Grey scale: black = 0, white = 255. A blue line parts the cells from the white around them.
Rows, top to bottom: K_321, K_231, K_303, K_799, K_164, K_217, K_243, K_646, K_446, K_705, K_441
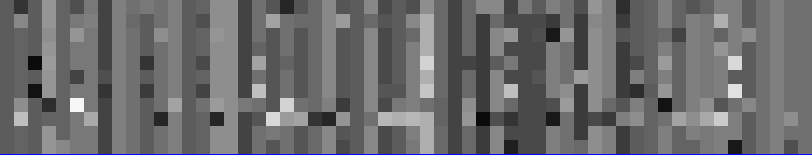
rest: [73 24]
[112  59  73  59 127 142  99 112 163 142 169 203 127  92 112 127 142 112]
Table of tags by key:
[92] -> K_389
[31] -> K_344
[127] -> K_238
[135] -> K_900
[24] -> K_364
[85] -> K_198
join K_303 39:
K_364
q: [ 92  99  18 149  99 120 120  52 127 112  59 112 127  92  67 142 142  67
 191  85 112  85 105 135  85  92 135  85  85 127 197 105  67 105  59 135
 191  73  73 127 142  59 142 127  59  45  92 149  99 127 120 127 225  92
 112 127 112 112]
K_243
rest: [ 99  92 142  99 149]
[120  67 127 112  92 142 127  92  99 149 142  67 112  85 112  85 105 135
  85  92 135  73  92 105 175 105  67 105  59 135 149  73  79  24 149  59
 142 127  85  92  99 105  67 127 120  99 127 142 112 127 112 112]
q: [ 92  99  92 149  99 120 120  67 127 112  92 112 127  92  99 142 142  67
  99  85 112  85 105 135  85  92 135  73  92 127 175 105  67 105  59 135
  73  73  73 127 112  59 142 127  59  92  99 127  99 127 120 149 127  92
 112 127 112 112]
K_799
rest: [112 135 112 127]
[112 112]
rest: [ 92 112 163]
[ 92 112 155 142 120 112  85 211 112 105 127  59  92 135  73 120 127 112
  99  67 142  59 135 105  73  73  79 155  59 142 105  85 127  99  18  99
 127 142  85 112 135 112 127 112 112]

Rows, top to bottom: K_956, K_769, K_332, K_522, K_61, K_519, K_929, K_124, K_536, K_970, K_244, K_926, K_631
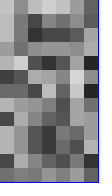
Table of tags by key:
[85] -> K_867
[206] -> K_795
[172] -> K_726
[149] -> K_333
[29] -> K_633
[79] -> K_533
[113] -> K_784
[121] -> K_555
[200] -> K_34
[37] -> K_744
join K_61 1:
K_795
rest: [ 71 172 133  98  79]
[121  51]
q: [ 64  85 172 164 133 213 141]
K_519
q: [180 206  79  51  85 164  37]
K_61

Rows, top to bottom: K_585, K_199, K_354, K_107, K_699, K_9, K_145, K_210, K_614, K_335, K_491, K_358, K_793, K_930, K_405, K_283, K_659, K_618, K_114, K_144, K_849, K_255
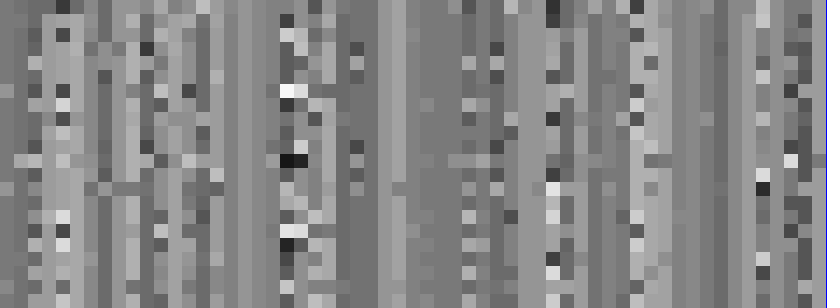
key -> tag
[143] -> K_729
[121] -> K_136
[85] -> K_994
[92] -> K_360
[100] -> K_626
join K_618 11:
K_360
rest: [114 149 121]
[121 114 143 162 114 107 100 129 149 136 129 182 143 129 156 107 143 114
 149 129 129 121 121 121 149 121 168 129 149 136 227 156 156 114 143 121
 176 136 162 129 136 121 114 136 156  43 143 121 156 156]
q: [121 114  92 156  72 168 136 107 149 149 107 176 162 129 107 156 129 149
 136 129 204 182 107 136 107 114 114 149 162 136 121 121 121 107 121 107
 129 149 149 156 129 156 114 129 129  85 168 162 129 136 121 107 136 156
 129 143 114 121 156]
K_354

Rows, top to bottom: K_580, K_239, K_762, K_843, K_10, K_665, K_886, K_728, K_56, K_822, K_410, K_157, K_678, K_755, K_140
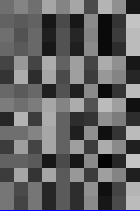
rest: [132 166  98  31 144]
[ 16  52 187]
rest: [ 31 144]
[ 16  52 187]
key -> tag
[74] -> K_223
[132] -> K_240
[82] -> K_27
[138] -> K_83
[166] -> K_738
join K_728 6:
K_27
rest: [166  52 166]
[ 90 152  60 159 132  31]
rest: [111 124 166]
[132 172  82 187 159  16]

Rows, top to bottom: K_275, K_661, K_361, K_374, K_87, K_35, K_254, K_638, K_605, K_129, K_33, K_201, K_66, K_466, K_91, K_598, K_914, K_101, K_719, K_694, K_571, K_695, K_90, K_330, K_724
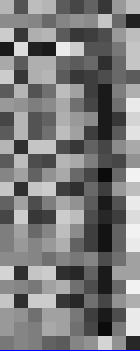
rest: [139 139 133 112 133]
[120 133  77 112 161]
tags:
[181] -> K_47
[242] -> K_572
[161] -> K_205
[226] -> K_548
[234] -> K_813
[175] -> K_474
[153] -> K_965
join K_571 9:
K_572
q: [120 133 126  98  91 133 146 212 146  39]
K_724
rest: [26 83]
[234]
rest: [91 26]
[ 83 234]
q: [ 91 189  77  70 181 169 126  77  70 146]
K_201

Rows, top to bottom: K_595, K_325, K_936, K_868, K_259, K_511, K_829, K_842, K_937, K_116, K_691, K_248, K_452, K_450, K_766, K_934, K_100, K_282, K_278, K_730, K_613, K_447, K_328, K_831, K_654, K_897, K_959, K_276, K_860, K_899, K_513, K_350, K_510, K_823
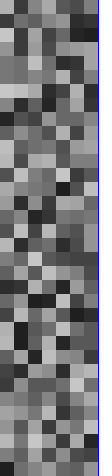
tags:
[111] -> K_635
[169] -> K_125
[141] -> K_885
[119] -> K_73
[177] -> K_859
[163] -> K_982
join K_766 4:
K_125
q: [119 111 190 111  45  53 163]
K_259
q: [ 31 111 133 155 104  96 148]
K_823
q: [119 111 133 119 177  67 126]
K_511
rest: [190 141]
[133  59]
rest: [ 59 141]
[ 88  88 111 198 111]

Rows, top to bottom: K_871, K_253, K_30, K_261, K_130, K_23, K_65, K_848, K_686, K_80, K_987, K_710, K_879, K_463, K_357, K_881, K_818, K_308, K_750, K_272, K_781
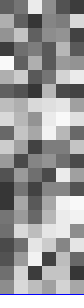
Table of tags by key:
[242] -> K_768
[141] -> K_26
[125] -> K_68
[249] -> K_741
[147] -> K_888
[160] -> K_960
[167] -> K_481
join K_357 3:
K_481
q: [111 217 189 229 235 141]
K_818
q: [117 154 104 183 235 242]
K_881

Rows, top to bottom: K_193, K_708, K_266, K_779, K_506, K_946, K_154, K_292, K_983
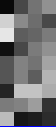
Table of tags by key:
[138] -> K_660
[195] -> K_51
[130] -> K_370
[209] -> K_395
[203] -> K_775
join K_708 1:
K_660
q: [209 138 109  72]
K_708
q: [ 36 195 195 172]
K_154
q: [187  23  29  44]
K_983
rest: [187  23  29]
[44]

